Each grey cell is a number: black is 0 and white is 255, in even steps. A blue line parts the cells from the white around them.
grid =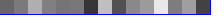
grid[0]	102
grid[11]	232
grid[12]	125
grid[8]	81
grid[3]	128

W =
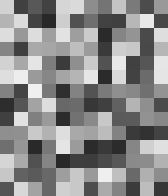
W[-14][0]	210
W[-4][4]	229
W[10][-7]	155
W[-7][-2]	143
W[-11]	[133, 63, 169, 166, 157, 190, 155, 58, 206, 200, 73, 182]
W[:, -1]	[153, 72, 222, 182, 230, 229, 147, 75, 136, 67, 224, 178, 141, 55]
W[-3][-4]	87
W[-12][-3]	148
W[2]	[221, 152, 221, 159, 226, 158, 203, 42, 133, 148, 74, 222]
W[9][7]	188
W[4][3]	125
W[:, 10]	[76, 233, 74, 73, 86, 107, 112, 143, 146, 50, 208, 140, 176, 189]
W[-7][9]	180
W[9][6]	163
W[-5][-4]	130
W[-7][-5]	64
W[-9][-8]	165
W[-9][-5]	43
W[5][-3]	66
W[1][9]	183
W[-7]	[45, 85, 163, 221, 104, 107, 55, 64, 97, 180, 143, 75]
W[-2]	[199, 98, 90, 104, 158, 200, 153, 239, 191, 105, 176, 141]
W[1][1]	219
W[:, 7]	[116, 66, 42, 58, 82, 43, 122, 64, 200, 188, 57, 74, 239, 171]
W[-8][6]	83
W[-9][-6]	230
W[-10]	[210, 168, 229, 125, 59, 143, 203, 82, 232, 65, 86, 230]

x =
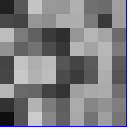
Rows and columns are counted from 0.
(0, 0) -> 33
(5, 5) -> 59
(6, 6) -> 169
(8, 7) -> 159
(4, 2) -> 175
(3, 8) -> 123
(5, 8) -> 84
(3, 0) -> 146
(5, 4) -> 75
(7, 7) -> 146
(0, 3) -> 153
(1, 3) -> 142
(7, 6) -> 134
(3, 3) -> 76
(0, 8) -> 159
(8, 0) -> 14
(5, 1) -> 200
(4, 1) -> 195
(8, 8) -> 118
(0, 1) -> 88
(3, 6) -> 163
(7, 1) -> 84
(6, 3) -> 66
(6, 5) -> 160
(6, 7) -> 171
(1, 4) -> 174

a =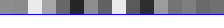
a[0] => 141
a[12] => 115
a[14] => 106
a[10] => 45
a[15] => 112

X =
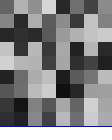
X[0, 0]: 100
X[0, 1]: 178
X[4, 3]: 64
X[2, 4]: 154
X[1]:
[133, 42, 173, 92, 140, 57, 194, 129]
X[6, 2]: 187
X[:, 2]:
[143, 173, 42, 184, 179, 172, 187, 129, 136]
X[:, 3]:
[214, 92, 90, 56, 64, 192, 205, 87, 64]
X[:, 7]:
[139, 129, 203, 42, 32, 187, 159, 166, 171]
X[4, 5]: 47
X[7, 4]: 167
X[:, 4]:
[40, 140, 154, 168, 166, 29, 16, 167, 185]
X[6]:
[86, 110, 187, 205, 16, 38, 158, 159]
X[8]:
[46, 33, 136, 64, 185, 110, 204, 171]

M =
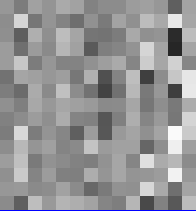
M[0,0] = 151
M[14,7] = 133
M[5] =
[114, 165, 160, 151, 158, 119, 176, 80, 132, 190, 63, 141, 198, 230]
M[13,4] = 162
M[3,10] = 213
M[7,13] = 172
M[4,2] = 124
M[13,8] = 146
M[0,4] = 170
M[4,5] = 131
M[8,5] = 132
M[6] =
[125, 107, 171, 138, 192, 140, 114, 67, 113, 184, 121, 151, 62, 232]
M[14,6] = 163
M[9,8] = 153
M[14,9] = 182
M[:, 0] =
[151, 141, 143, 156, 156, 114, 125, 144, 129, 124, 141, 157, 144, 151, 139]
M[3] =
[156, 111, 155, 138, 182, 161, 90, 127, 133, 147, 213, 164, 38, 164]
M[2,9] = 169
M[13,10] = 215
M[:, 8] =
[140, 163, 124, 133, 170, 132, 113, 139, 128, 153, 161, 166, 166, 146, 126]
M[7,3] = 152
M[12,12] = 242
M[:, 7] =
[140, 122, 115, 127, 158, 80, 67, 138, 86, 87, 155, 146, 149, 122, 133]
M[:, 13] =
[163, 166, 189, 164, 134, 230, 232, 172, 212, 202, 159, 139, 152, 164, 188]
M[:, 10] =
[160, 188, 144, 213, 204, 63, 121, 118, 133, 144, 102, 223, 150, 215, 73]
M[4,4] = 131
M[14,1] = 95
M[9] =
[124, 216, 124, 148, 134, 95, 156, 87, 153, 164, 144, 164, 250, 202]
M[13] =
[151, 153, 138, 141, 162, 139, 104, 122, 146, 144, 215, 169, 111, 164]
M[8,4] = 172
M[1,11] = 169

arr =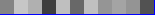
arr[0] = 132
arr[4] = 191
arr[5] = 104

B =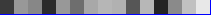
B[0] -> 58
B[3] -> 43
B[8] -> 177
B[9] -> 86

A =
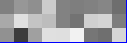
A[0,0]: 128
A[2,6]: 118
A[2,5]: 242
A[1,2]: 196
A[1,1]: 224
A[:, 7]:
[134, 213, 111]
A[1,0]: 169
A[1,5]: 115

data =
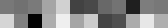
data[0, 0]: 120
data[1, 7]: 68
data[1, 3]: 173
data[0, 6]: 73
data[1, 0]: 213

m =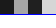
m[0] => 26
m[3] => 214
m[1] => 166
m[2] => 32
